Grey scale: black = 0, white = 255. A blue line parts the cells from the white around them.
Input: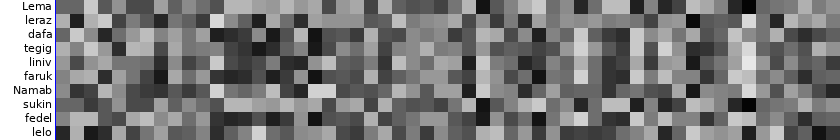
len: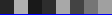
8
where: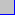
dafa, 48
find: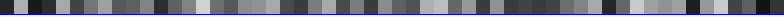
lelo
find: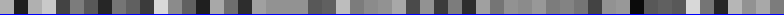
leraz
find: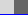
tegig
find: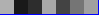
lelo

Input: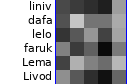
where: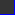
lelo, 0
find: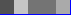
dafa

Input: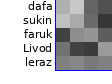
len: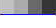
4
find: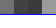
Livod
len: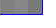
3
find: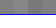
leraz
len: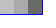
3

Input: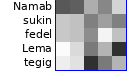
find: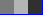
Lema
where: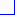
Lema, 0

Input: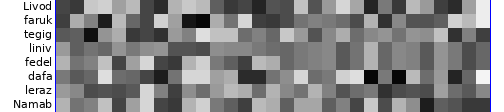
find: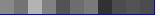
leraz
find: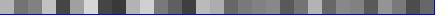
fedel
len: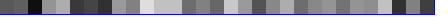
31
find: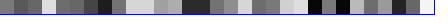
dafa
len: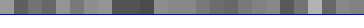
26

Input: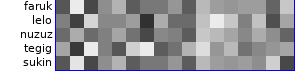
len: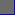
1
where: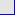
sukin, 1
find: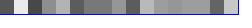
faruk
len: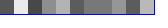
11

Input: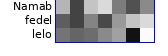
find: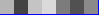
Namab
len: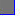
1
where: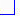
lelo, 6
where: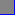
fedel, 2
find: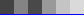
fedel
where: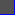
Namab, 5
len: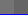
2

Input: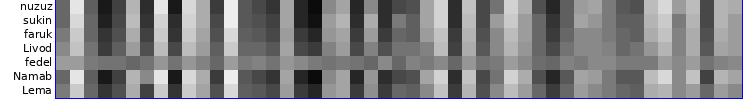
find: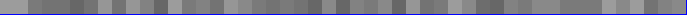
fedel
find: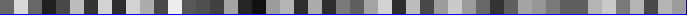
sukin
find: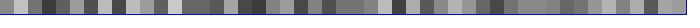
Livod
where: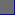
fedel, 34
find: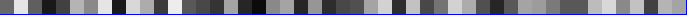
Namab
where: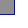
Lema, 22
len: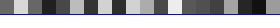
20

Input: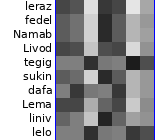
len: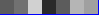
7
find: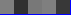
lelo
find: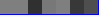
lelo

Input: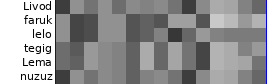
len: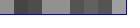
9
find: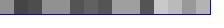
faruk
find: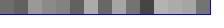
Lema
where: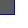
tegig, 1

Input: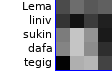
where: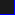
sukin, 3
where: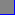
dafa, 0
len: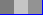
3
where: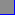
dafa, 2
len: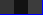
3

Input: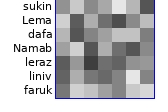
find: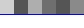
Namab
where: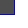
Lema, 4
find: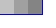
faruk
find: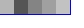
dafa
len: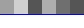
6
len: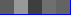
5

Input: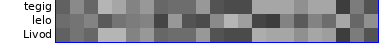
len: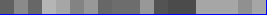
19
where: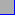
Livod, 14

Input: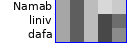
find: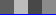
dafa
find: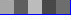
liniv

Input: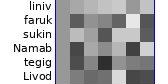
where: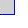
Namab, 6
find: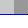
liniv
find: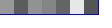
faruk
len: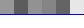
6
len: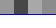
4
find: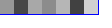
Namab
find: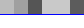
sukin

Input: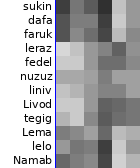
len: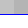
2
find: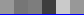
lelo
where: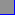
leraz, 5
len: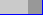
3
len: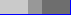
5
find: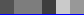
dafa

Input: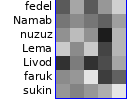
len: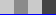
4
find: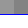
sukin
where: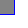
sukin, 1

